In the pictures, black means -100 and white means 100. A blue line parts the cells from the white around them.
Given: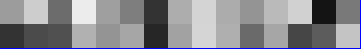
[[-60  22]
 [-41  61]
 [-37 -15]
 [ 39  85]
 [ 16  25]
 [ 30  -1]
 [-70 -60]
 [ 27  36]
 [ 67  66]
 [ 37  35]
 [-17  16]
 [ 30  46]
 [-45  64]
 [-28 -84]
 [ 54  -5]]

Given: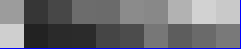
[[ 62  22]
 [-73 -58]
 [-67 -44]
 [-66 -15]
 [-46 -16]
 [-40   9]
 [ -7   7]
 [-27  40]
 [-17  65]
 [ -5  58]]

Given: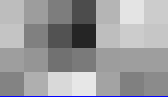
[[  3  24  54  48]
 [ 37  17   0  23]
 [ 70 -11 -36  -2]
 [ 81  -4 -71 -40]
 [ 28  23  49  42]
 [  0  24  60  79]
 [  9  24  55  60]]

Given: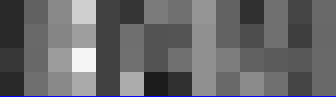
[[-69 -58 -69 -69]
 [-13 -19 -17 -24]
 [  7  22   5   7]
 [ 33  92  24  62]
 [-49 -49 -49 -49]
 [ 34 -12 -13 -59]
 [-77 -36 -36  -4]
 [-63 -12 -34 -11]
 [ 13  12  12  17]
 [-17  -2 -23 -23]
 [  8 -25 -39 -62]
 [-11 -28 -11 -11]
 [-47 -31 -52 -47]
 [-18 -18 -19 -18]]

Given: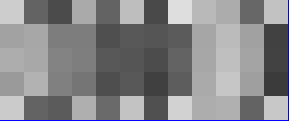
[[ 59  21  36  27  61]
 [-22  40  32  31 -22]
 [-29   0   3  -2 -41]
 [ 37  -8  -1  -2  33]
 [-17 -39 -31 -38 -22]
 [ 53 -31 -33 -31  49]
 [-37 -50 -40 -33 -43]
 [ 65 -27 -22 -29  74]
 [ 36  33  31  30  45]
 [ 38  55  50  47  35]
 [-22  25  29  26 -19]
 [ 57 -54 -48 -49  52]]

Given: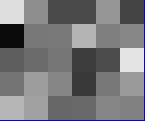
[[ 42  -9 -27 -91  74]
 [ 26  23 -16  -6  11]
 [-19   4  -7  -5 -42]
 [-18 -56 -52  41 -42]
 [  4  -6 -40  -1  18]
 [  2  21  79   6 -47]]

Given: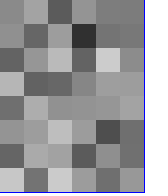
[[ 56 -21  16 -13  43 -22  13   8]
 [-10  33  23  36 -23  18 -20  28]
 [ 59  27  49  14 -19  46  23 -29]
 [ 22 -29  22  15   5 -22 -62  16]
 [-13  12 -39  18  24  60  -9  -2]
 [ 19 -12 -13  28  23  10  -6  -3]]
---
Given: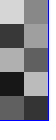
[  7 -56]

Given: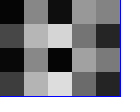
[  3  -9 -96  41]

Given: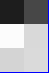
[-44  98]

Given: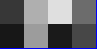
[-15 -80]

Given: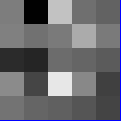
[-23  34 -15 -46 -10]

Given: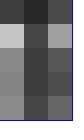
[-42 -46   8]

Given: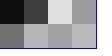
[23 27]
